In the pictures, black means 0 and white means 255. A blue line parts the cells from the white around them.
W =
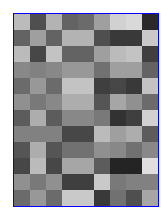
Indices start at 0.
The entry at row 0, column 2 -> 179
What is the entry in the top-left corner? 187
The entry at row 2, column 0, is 187
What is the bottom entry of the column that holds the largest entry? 166
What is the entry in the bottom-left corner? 107
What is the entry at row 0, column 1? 79
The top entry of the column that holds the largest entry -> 42
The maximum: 223
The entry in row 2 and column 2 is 195
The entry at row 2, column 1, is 71
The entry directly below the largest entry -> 129
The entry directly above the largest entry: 136
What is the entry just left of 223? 36
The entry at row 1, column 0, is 99

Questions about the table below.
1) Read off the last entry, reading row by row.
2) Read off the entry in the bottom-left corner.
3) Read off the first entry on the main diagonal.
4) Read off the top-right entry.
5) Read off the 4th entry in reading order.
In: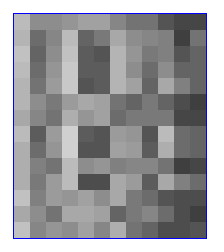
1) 84
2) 193
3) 187
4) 70
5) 149

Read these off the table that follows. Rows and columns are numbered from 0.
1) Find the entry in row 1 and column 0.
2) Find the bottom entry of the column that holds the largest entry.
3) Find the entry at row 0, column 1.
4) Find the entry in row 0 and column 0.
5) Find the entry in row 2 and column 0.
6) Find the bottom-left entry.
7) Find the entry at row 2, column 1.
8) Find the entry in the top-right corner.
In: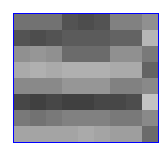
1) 83
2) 107
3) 114
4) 114
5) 144
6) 164
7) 150
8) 144

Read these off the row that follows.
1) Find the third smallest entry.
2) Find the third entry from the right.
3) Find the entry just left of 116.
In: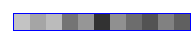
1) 96
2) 83
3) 187

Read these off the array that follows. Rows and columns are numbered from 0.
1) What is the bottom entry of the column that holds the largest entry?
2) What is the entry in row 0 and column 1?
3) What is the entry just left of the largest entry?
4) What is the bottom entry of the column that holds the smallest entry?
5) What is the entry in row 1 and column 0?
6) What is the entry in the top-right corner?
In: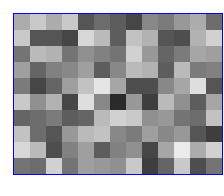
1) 201
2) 201
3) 166
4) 144
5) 201
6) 109

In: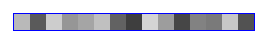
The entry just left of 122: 130
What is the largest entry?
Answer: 212

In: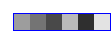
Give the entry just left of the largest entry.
47
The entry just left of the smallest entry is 186

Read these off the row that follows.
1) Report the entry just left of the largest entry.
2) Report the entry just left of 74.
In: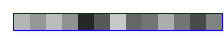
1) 88
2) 116

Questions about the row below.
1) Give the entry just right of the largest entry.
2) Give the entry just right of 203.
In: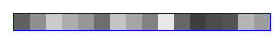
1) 103
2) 173
